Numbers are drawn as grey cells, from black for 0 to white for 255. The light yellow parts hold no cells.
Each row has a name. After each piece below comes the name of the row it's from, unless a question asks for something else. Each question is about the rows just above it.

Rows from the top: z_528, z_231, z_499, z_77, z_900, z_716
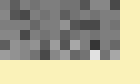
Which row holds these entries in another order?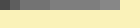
z_77
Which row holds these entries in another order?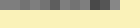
z_231

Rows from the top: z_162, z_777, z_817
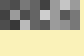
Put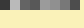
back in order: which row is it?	z_817
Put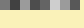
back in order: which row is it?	z_777
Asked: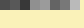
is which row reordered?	z_817
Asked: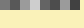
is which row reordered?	z_777
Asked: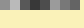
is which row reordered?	z_817
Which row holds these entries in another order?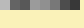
z_817
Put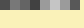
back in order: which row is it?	z_162

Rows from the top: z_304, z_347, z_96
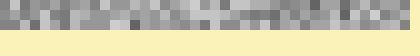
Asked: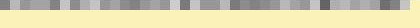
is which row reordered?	z_347
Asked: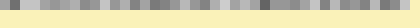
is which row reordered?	z_347
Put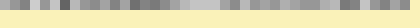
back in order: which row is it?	z_347
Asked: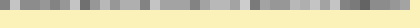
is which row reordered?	z_96
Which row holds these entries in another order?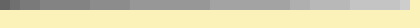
z_304

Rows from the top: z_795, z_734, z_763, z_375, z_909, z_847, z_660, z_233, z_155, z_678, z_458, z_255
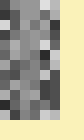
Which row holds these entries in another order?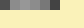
z_375
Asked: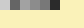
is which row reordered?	z_847
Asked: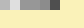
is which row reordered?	z_795

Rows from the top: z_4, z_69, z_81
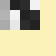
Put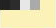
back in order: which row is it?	z_81
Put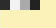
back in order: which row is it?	z_4
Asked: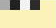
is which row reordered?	z_4
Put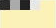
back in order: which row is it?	z_81
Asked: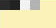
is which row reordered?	z_69
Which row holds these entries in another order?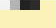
z_69

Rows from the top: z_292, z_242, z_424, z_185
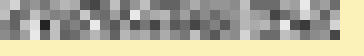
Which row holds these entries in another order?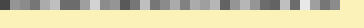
z_185
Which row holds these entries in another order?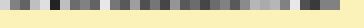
z_424
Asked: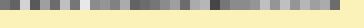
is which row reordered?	z_185
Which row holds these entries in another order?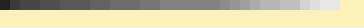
z_424
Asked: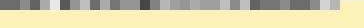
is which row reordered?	z_292
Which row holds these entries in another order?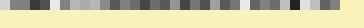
z_424

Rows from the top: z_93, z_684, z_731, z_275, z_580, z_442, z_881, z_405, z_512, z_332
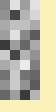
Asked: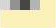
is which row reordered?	z_684
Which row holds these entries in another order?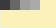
z_580
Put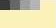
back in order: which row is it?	z_332

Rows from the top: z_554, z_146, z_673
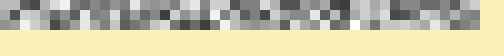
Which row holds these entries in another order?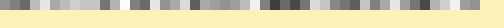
z_673
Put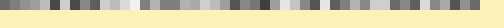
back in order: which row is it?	z_554
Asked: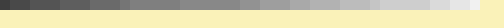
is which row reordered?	z_554
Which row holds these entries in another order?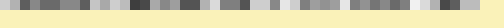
z_554
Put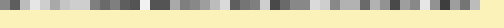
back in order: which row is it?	z_146

